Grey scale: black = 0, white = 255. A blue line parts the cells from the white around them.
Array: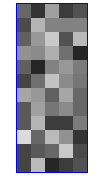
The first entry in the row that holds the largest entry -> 219
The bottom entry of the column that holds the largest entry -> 68
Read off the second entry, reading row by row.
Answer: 52
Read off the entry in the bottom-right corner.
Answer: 82
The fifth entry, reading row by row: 82
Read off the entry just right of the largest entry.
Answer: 103
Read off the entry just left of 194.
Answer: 111
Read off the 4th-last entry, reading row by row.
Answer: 186
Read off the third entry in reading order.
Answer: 160
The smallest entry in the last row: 38
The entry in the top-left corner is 103
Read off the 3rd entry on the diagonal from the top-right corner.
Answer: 201
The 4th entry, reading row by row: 60

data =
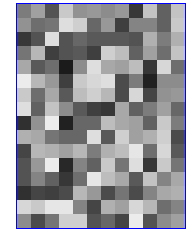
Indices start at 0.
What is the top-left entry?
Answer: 124
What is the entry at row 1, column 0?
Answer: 146
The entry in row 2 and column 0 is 55
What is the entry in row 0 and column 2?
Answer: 83
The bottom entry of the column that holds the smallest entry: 207
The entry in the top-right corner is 195
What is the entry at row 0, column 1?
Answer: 160
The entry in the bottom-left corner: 140
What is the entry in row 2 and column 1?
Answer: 83
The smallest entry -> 27
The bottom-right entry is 160
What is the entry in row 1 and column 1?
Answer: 110
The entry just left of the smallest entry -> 110

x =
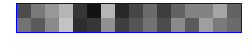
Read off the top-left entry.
76
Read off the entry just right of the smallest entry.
181
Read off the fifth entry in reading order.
54
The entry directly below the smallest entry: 54
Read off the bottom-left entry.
114
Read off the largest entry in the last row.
195
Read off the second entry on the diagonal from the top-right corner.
122
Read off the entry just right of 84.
114
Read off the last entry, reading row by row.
107
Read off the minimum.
19

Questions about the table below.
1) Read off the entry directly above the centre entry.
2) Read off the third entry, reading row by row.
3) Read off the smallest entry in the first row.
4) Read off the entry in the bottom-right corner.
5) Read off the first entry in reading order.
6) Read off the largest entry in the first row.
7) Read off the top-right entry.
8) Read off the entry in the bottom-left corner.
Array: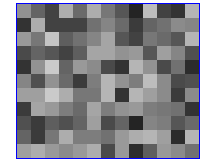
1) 74
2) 66
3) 36
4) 113
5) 146
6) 189
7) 181
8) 159

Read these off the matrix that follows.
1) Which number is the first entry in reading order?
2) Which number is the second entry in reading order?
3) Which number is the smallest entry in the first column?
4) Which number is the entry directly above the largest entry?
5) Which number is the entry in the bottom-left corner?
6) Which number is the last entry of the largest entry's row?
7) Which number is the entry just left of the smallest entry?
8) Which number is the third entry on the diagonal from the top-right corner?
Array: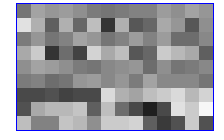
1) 117
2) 163
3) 73
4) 211
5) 190
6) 247
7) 73
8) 109
